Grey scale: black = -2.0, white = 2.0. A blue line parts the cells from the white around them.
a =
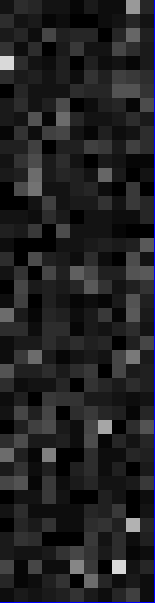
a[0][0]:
-1.7
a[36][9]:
-2.0
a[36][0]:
-1.7
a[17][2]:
-2.0
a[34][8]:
-1.7
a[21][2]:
-2.0
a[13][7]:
-1.8
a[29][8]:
-1.5
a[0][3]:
-1.7
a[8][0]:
-1.6
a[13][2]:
-0.2
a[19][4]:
-1.5
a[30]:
[-2.0, -1.5, -1.0, -0.8, -1.6, -1.8, -0.9, 0.6, -2.0, -1.3, -0.7]
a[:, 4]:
[-1.7, -1.8, -1.5, -1.6, -1.5, -1.5, -1.7, -0.8, -0.3, -0.9, -1.5, -1.3, -1.4, -1.7, -1.7, -1.6, -0.8, -1.7, -1.6, -1.5, -1.6, -1.7, -1.5, -1.3, -1.5, -1.9, -1.6, -1.4, -1.2, -2.0, -1.6, -1.5, -2.0, -2.0, -1.8, -1.7, -1.8, -1.8, -2.0, -1.2, -1.8, -1.2, -1.5]
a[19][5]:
-0.5
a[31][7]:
-1.9
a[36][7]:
-1.5
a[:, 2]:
[-1.4, -1.6, -1.8, -1.3, -1.7, -1.5, -1.7, -1.7, -0.7, -1.8, -1.0, -0.8, -0.3, -0.2, -1.7, -1.8, -1.1, -2.0, -0.8, -2.0, -1.6, -2.0, -1.9, -1.8, -1.6, -0.3, -1.5, -1.7, -2.0, -1.5, -1.0, -1.6, -1.9, -1.8, -1.9, -1.7, -1.8, -1.6, -1.3, -1.7, -0.9, -1.8, -1.7]
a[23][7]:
-1.7
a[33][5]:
-1.5
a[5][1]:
-1.6
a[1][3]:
-1.9
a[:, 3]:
[-1.7, -1.9, -0.9, -2.0, -1.8, -1.7, -1.7, -1.5, -1.9, -1.0, -2.0, -1.6, -1.6, -1.7, -1.0, -1.3, -2.0, -2.0, -1.5, -0.9, -1.5, -1.5, -1.4, -1.3, -1.3, -1.6, -1.3, -1.7, -1.1, -0.9, -0.8, -1.6, 0.0, -1.5, -1.1, -1.1, -1.8, -1.2, -2.0, -1.6, -1.8, -1.5, -1.6]
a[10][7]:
-1.1
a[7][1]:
-1.3
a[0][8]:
-1.8
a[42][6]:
-1.6
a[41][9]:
-1.6
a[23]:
[-1.3, -1.3, -1.8, -1.3, -1.3, -1.9, -1.6, -1.7, -1.5, -1.3, -1.7]
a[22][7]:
-1.1
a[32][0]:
-0.3
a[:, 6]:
[-1.6, -2.0, -1.4, -1.7, -1.5, -1.2, -1.4, -1.8, -1.7, -1.9, -1.0, -2.0, -1.7, -1.4, -1.6, -1.7, -1.7, -1.6, -1.3, -0.9, -0.6, -1.8, -1.6, -1.6, -1.5, -1.6, -1.1, -1.2, -1.6, -1.1, -0.9, -0.8, -1.3, -1.3, -1.4, -2.0, -1.4, -1.3, -1.1, -1.2, -1.1, -0.3, -1.6]
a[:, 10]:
[-1.4, -1.7, -1.5, -1.6, -1.6, -1.3, -1.2, -0.8, -1.6, -1.3, -1.3, -1.9, -1.7, -2.0, -1.4, -1.4, -2.0, -0.6, -1.7, -0.6, -1.2, -1.5, -1.6, -1.7, -0.9, -1.6, -1.5, -1.5, -1.7, -1.4, -0.7, -1.4, -1.5, -1.6, -1.1, -1.8, -1.7, -1.4, -1.5, -1.8, -1.4, -1.8, -1.8]
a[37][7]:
-1.2
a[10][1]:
-1.5

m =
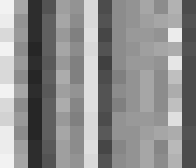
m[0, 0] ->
1.8
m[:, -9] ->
[0.3, 0.2, 0.0, 0.2, 0.0, 0.0, 0.3, 0.1, 0.0, 0.2, 0.2, 0.3]
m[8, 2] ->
-1.4
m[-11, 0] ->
1.7
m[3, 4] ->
0.6
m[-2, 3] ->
-0.6
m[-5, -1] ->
-0.8
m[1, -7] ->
-0.7
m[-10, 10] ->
0.4
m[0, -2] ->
0.8
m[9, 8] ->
0.3
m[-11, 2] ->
-1.3
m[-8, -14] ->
1.4
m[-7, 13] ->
-0.8
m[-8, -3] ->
0.3
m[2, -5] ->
0.4
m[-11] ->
[1.7, 0.3, -1.3, -0.5, 0.6, 0.2, 1.4, -0.7, 0.2, 0.3, 0.5, 0.6, 0.7, -0.7]
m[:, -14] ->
[1.8, 1.7, 1.4, 1.8, 1.4, 1.4, 1.8, 1.4, 1.3, 1.7, 1.7, 1.8]
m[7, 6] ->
1.5
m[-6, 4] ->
0.5
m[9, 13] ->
-0.7
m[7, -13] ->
0.2
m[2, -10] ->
0.4
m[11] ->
[1.8, 0.6, -1.3, -0.7, 0.5, 0.3, 1.4, -0.7, 0.2, 0.3, 0.6, 0.2, 0.8, -0.8]
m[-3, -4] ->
0.5
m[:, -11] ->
[-0.7, -0.5, -0.5, -0.5, -0.6, -0.5, -0.6, -0.5, -0.5, -0.5, -0.6, -0.7]
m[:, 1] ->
[0.6, 0.3, 0.4, 0.2, 0.4, 0.2, 0.6, 0.2, 0.4, 0.2, 0.5, 0.6]
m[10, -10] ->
0.5
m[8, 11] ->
0.3
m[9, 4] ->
0.6
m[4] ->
[1.4, 0.4, -1.3, -0.6, 0.4, 0.0, 1.5, -1.0, 0.2, 0.4, 0.4, 0.3, 1.6, -0.8]

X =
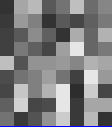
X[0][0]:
-1.2
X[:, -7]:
[0.6, 0.4, -0.6, -0.1, -0.7, -0.2, 1.1, 1.3, -1.1]
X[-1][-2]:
0.9
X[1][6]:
-0.5
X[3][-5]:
-0.9
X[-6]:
[-1.0, -0.1, -0.5, -0.9, 0.5, 1.6, -0.4, -0.1]
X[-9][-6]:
0.9
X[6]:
[-0.9, 1.1, 0.0, 0.8, 1.6, -1.3, 1.2, -0.9]
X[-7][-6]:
0.2
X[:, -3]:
[1.0, -0.9, 0.7, 1.6, 0.1, -1.0, -1.3, -1.1, -1.1]
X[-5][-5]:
0.3
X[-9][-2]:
-0.3
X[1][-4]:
-0.6
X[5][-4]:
-0.2
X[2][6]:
-0.4
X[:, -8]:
[-1.2, -1.1, -1.0, -1.0, 1.0, -0.8, -0.9, -0.5, -0.2]
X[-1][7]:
-1.2
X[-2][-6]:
-0.9
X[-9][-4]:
-0.2

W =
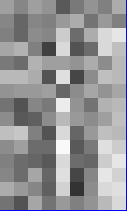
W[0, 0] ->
0.5
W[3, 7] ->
1.4
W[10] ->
[0.2, 0.5, -0.3, -0.3, 1.9, -0.6, -0.1, 1.5, 1.2]
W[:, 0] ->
[0.5, 0.1, 0.0, 0.6, -0.1, 0.9, 0.3, -0.2, 0.2, 1.0, 0.2, 0.0, 0.1, 0.7, -0.2]
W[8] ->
[0.2, -0.6, -0.5, 0.2, 0.9, 0.4, 0.2, 0.5, 1.0]
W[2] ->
[0.0, -0.4, 0.2, 0.1, 1.2, -0.3, 0.7, 1.4, 1.6]
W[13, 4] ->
1.3
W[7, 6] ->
-0.2
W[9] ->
[1.0, 1.1, 0.0, -0.7, 1.4, -0.4, 0.4, 1.0, 0.9]
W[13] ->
[0.7, 0.4, 0.1, -0.5, 1.3, -1.2, 0.2, 1.4, 1.5]
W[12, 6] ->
0.1
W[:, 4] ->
[-0.6, 0.4, 1.2, 1.4, 0.5, 1.5, -0.4, 1.7, 0.9, 1.4, 1.9, 1.4, 1.5, 1.3, 0.4]
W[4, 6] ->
0.7
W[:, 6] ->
[0.3, -0.2, 0.7, -0.3, 0.7, 0.2, 0.6, -0.2, 0.2, 0.4, -0.1, -0.4, 0.1, 0.2, 0.3]
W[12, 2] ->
0.6
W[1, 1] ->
-0.4
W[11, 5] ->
-0.3
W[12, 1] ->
-0.3
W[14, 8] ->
1.4
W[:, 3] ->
[0.3, 0.0, 0.1, -1.0, 0.5, -0.7, 0.5, -0.1, 0.2, -0.7, -0.3, -0.6, -0.4, -0.5, -0.2]
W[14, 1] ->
-0.7
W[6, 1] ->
0.4
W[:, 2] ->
[0.5, 0.1, 0.2, 0.0, 0.8, 0.7, 0.4, 0.1, -0.5, 0.0, -0.3, -0.4, 0.6, 0.1, 0.6]
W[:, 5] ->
[-0.1, 0.7, -0.3, -0.7, 0.3, -0.9, 0.2, 0.3, 0.4, -0.4, -0.6, -0.3, -0.9, -1.2, 0.0]
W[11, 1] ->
-0.3
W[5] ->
[0.9, 0.9, 0.7, -0.7, 1.5, -0.9, 0.2, 1.0, 0.9]

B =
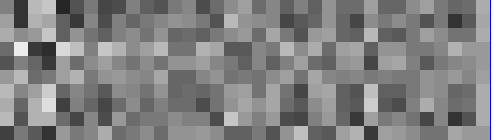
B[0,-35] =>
0.0
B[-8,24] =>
-0.4
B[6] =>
[0.9, 0.1, 0.5, 1.2, -0.4, 0.1, -0.2, -0.6, 0.2, 0.1, -0.2, 0.3, -0.4, -0.3, -0.4, -0.2, 0.4, 0.5, -0.2, 0.6, -0.2, -0.9, 0.5, 0.6, -0.5, -0.7, 1.0, -0.5, -0.5, -0.1, 0.3, 0.2, -0.4, -0.3, 0.7]
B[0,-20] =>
-0.3
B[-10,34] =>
0.7
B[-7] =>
[-0.3, 1.7, -1.1, -1.3, 1.4, 1.0, 0.0, 1.1, 0.8, 0.2, 0.5, 0.9, -0.2, -0.2, 0.8, 0.6, -0.6, -0.6, 0.1, -0.1, 0.9, 0.2, 0.7, -0.3, 0.5, 0.6, -0.5, 0.3, 0.3, -0.1, -0.1, 0.1, 0.8, 0.4, 0.4]
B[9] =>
[-1.0, -0.1, -0.6, -1.2, 0.4, -0.1, 0.1, 0.7, -0.3, -0.1, 0.2, -0.3, 0.3, 0.3, 0.4, 0.2, -0.5, -0.5, -0.1, -0.7, 0.3, 1.0, -0.5, -0.6, 0.5, 0.8, -1.1, 0.5, 0.4, 0.2, -0.2, -0.2, 0.6, 0.4, 0.4]
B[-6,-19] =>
-0.1
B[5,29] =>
-0.1
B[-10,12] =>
-0.1
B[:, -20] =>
[-0.3, -0.7, -0.1, 0.6, 0.1, 0.3, -0.2, -0.2, -0.8, 0.2]
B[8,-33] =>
0.8
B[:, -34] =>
[-1.2, -1.2, 0.2, 1.7, 0.0, 0.9, 0.1, -0.4, -0.7, -0.1]
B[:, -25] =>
[-0.5, -0.1, -0.2, 0.5, 0.2, 0.1, -0.2, -0.4, -0.1, 0.2]
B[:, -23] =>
[-0.1, 0.3, -0.4, -0.2, 0.3, -0.4, -0.4, -0.3, 0.2, 0.3]
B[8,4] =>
-0.3
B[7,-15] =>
-0.3
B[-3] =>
[0.7, -0.4, 0.8, 1.5, -1.0, 0.0, -0.4, -0.9, -0.3, 0.2, -0.4, 0.0, -0.3, -0.3, -0.8, -0.2, 0.3, 0.6, 0.3, 0.6, -0.3, -0.6, 0.2, 0.5, -0.5, -0.6, 1.2, -0.6, -0.8, 0.0, 0.7, 0.1, -0.3, -0.2, 0.7]
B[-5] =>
[0.4, 0.9, -0.3, -0.1, 0.5, 0.8, -0.1, 0.3, 0.4, 0.2, 0.1, 0.6, -0.4, -0.4, 0.1, 0.3, -0.2, -0.1, -0.2, 0.2, 0.5, -0.2, 0.6, 0.1, 0.0, 0.1, -0.1, 0.0, -0.1, -0.1, 0.3, 0.2, 0.4, 0.1, 0.5]
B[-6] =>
[-0.7, 0.0, -0.4, -1.1, 0.5, -0.3, 0.2, 0.5, 0.1, -0.2, 0.2, -0.2, 0.3, 0.3, 0.5, 0.1, -0.1, -0.5, 0.1, -0.5, 0.0, 0.5, -0.3, -0.5, 0.3, 0.4, -0.9, 0.5, 0.6, 0.0, -0.6, -0.1, 0.1, 0.2, 0.4]
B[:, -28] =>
[-0.9, -0.8, -0.5, 1.1, 0.5, 0.3, -0.6, -0.9, -0.8, 0.7]
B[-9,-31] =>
-0.5
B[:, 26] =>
[0.5, 0.2, 0.9, -0.5, -0.9, -0.1, 1.0, 1.2, 0.5, -1.1]
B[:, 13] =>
[0.1, 0.2, -0.3, -0.2, 0.3, -0.4, -0.3, -0.3, 0.0, 0.3]
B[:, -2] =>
[-0.3, -0.6, -0.2, 0.4, 0.2, 0.1, -0.3, -0.2, -0.7, 0.4]
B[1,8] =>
0.0

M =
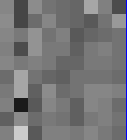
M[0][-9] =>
0.1
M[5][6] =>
-0.2
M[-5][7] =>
-0.2
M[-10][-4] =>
-0.4
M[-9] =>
[0.2, -0.9, -0.3, 0.1, -0.3, -0.4, -0.6, -0.2, 0.4]
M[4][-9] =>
0.1
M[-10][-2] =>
0.0
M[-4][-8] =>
0.6
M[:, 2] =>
[0.2, -0.3, 0.3, 0.3, 0.0, -0.2, -0.5, -0.6, -0.3, -0.6]
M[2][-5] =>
0.0
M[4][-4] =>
-0.4
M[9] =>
[0.0, 1.2, -0.6, 0.0, 0.0, -0.1, 0.1, -0.1, -0.3]
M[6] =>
[-0.1, 0.6, -0.5, 0.2, -0.3, -0.2, 0.1, 0.1, 0.0]
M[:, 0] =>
[0.1, 0.2, 0.1, 0.0, 0.1, -0.3, -0.1, 0.0, -0.5, 0.0]
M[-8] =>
[0.1, -0.1, 0.3, -0.2, 0.0, -0.6, -0.4, -0.3, -0.2]
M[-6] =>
[0.1, -0.1, 0.0, -0.1, -0.4, -0.4, -0.1, -0.1, -0.2]
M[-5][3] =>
-0.4
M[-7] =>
[0.0, -0.8, 0.3, -0.1, -0.1, -0.5, -0.1, 0.0, -0.2]
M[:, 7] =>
[0.0, -0.2, -0.3, 0.0, -0.1, -0.2, 0.1, 0.0, 0.0, -0.1]
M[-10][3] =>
-0.2
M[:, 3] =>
[-0.2, 0.1, -0.2, -0.1, -0.1, -0.4, 0.2, 0.1, -0.1, 0.0]
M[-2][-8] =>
0.2
